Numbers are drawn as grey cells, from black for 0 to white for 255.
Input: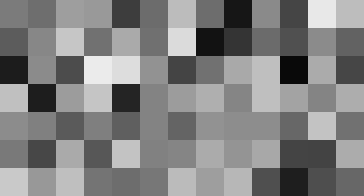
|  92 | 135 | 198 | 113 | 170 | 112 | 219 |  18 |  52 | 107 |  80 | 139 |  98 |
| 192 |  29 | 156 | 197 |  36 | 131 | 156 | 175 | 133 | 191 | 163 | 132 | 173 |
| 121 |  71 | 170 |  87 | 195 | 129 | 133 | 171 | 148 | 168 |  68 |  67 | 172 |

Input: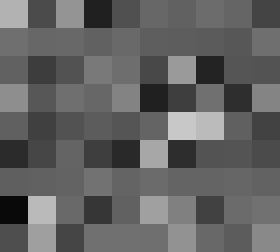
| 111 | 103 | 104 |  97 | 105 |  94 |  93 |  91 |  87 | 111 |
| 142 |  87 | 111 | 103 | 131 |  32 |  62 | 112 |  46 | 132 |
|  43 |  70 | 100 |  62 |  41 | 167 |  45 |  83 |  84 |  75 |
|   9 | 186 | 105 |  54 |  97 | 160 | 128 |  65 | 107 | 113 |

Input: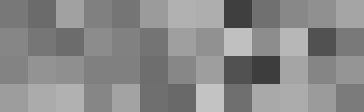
| 134 | 118 | 108 | 140 | 129 | 116 | 159 | 145 | 192 | 141 | 183 |  81 | 121 |
| 157 | 171 | 177 | 134 | 163 | 111 | 105 | 195 | 111 | 169 | 172 | 155 | 123 |

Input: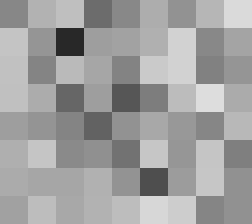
| 196 | 149 |  40 | 158 | 162 | 176 | 210 | 136 | 164 |
| 192 | 172 | 102 | 158 |  86 | 125 | 188 | 221 | 171 |
| 175 | 197 | 138 | 144 | 114 | 198 | 150 | 197 | 127 |
| 161 | 189 | 168 | 178 | 189 | 215 | 205 | 133 | 145 |

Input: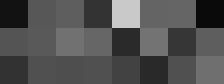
|  84 |  89 | 113 | 102 |  42 | 115 |  54 |  94 |

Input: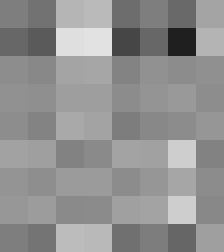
| 103 |  90 | 223 | 226 |  70 | 103 |  31 | 180 |
| 145 | 143 | 158 | 158 | 140 | 148 | 153 | 141 |
| 162 | 159 | 130 | 138 | 163 | 161 | 206 | 130 |
| 151 | 156 | 138 | 139 | 160 | 163 | 206 | 136 |

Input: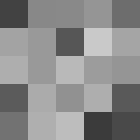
| 163 | 153 |  86 | 201 | 165 |
|  91 | 171 | 145 | 174 |  89 |

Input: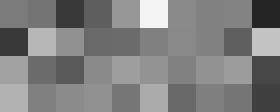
|  57 | 183 | 144 | 105 | 107 | 128 | 137 | 130 |  95 | 196 |
| 178 | 128 | 139 | 144 | 119 | 171 | 104 | 127 | 117 |  64 |
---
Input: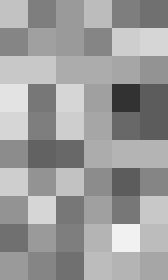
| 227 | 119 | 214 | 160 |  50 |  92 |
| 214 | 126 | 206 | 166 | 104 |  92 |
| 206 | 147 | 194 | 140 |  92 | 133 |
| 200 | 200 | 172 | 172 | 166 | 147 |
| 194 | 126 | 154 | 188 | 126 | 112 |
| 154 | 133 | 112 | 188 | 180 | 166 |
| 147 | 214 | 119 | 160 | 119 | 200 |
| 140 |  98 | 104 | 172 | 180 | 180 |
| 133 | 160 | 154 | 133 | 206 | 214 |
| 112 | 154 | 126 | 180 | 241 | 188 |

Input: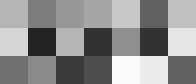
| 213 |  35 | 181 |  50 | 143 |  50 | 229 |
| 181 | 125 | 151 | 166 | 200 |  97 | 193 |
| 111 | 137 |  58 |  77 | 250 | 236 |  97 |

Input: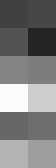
| 251 | 206 |
| 179 | 157 |
| 131 | 125 |
| 103 | 110 |
|  83 |  36 |
|  65 |  71 |

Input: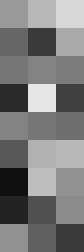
| 153 | 184 | 216 |
| 146 |  96 |  58 |
| 131 | 118 | 110 |
| 118 | 131 | 125 |
| 102 |  58 | 169 |
|  88 | 177 | 184 |
|  43 | 230 |  64 |
|  35 |  80 | 139 |
|  16 | 190 | 146 |

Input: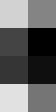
| 225 | 117 |
| 210 | 132 |
|  68 |   1 |
|  53 |  15 |

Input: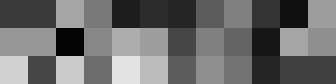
| 209 |  70 | 203 | 108 | 227 | 188 |  92 | 143 | 114 |  37 |  64 |  64 |
| 150 | 150 |   4 | 135 | 173 | 157 |  70 | 128 | 100 |  22 | 165 | 143 |
|  58 |  58 | 165 | 121 |  29 |  44 |  37 |  92 | 128 |  51 |  16 | 157 |
